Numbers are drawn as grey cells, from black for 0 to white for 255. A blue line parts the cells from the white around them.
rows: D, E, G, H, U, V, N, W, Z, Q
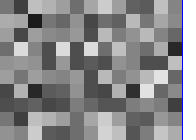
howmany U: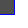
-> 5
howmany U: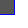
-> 0
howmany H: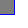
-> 0
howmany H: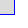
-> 3
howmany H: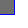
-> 3

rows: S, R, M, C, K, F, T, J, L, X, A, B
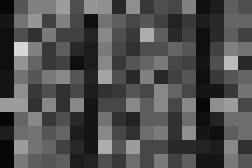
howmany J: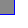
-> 5
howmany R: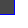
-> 2
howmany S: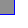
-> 2
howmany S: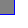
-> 3

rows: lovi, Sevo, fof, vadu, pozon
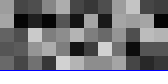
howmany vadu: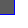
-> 1
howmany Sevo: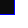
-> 0
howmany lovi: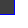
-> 1
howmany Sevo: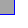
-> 4

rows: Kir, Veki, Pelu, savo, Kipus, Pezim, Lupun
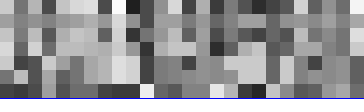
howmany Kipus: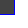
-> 4
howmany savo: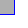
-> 3
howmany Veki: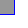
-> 4

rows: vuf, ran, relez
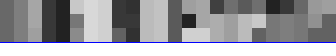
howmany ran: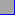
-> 2
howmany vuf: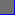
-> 2
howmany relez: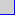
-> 3
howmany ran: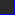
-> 0
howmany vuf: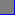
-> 1

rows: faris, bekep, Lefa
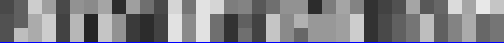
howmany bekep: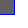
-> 4
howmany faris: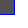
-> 1
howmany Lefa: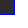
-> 1

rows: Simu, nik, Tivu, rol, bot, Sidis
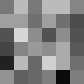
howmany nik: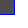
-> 1
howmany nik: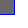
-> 0
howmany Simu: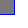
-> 2
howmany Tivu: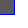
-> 0
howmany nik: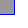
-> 0
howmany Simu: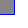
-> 1
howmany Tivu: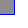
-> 2

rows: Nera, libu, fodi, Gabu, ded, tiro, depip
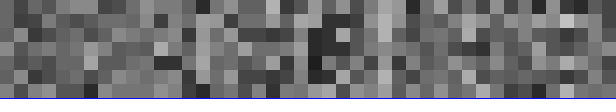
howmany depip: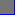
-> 9
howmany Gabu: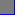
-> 6
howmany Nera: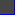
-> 5

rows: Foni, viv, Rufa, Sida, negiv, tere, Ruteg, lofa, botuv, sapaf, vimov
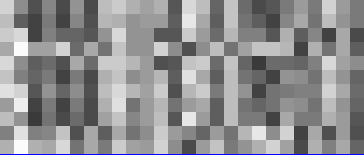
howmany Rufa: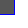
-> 4
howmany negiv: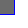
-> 5
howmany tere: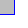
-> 2
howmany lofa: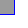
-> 3
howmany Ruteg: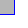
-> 2

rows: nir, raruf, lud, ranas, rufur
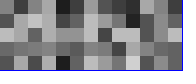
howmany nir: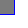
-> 0
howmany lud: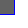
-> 1
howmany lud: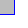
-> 5
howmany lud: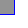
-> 2
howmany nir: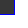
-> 0

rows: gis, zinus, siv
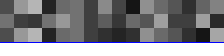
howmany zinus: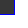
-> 2
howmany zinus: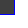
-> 4
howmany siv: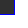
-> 3

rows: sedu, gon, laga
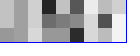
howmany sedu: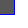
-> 1
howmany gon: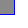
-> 1
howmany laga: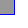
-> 3
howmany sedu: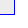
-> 1
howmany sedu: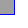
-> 1
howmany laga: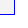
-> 1

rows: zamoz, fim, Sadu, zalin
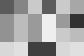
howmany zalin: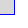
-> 2
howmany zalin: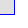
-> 2
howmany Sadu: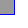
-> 1
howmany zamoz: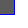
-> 2
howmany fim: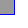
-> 2

